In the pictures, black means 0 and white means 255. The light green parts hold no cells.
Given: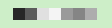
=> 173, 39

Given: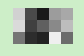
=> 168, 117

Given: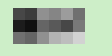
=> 112, 112

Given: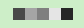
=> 38, 73

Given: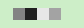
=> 163, 131

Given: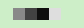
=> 222, 137

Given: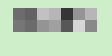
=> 182, 118

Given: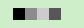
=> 87, 1

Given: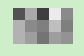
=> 138, 178
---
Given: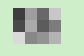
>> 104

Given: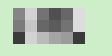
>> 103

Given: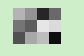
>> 38

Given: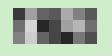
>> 129

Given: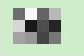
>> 100

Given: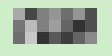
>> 149
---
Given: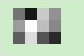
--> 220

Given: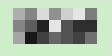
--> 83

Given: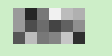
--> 132

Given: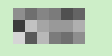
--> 123

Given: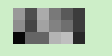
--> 180

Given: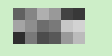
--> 88

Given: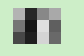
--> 30

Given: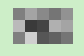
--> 86

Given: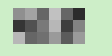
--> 154

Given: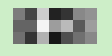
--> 79
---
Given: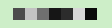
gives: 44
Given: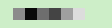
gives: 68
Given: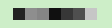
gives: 55
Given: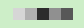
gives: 44
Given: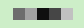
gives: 15
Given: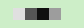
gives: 86
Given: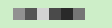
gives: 74
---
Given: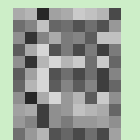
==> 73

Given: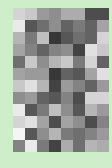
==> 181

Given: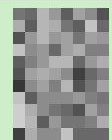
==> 105

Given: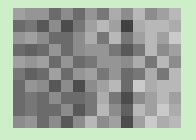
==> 172

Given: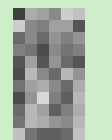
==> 106
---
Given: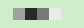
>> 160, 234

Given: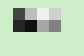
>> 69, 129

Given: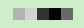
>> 179, 105

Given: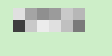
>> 224, 122

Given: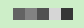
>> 99, 54

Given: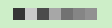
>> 54, 145

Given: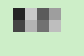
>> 37, 190
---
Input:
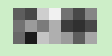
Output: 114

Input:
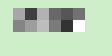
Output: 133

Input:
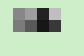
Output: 123

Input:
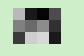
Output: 128

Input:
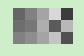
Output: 110

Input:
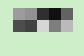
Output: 77

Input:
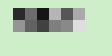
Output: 149

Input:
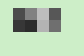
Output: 55
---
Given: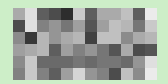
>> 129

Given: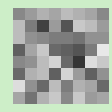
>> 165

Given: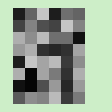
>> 90

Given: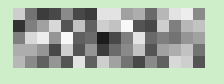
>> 183

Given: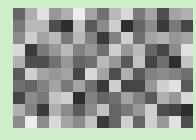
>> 139
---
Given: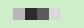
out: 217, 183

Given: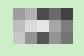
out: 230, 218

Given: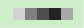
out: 212, 167

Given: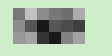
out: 192, 172

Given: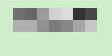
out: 220, 209

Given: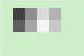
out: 246, 218

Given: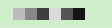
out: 217, 187

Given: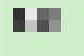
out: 231, 196

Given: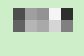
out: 245, 213
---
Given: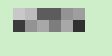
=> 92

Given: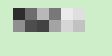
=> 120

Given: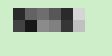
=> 87

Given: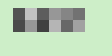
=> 151

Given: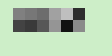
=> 161

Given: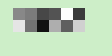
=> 83

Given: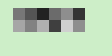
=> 107

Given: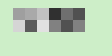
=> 48

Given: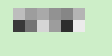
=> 146
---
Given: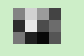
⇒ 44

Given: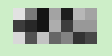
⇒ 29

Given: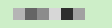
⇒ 46

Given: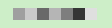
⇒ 126

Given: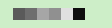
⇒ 224

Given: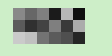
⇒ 183
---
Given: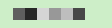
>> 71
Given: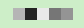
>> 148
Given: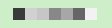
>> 242
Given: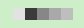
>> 190
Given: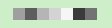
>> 115
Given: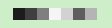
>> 180
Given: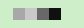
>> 16
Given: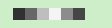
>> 70
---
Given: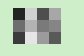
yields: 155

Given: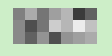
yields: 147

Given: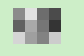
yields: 130

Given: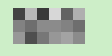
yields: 119

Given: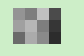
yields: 138

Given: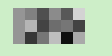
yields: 118

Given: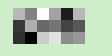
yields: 204

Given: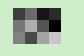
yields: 163

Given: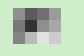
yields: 226
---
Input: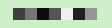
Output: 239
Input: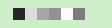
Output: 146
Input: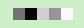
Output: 208
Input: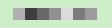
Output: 219
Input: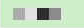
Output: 226
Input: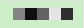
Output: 98
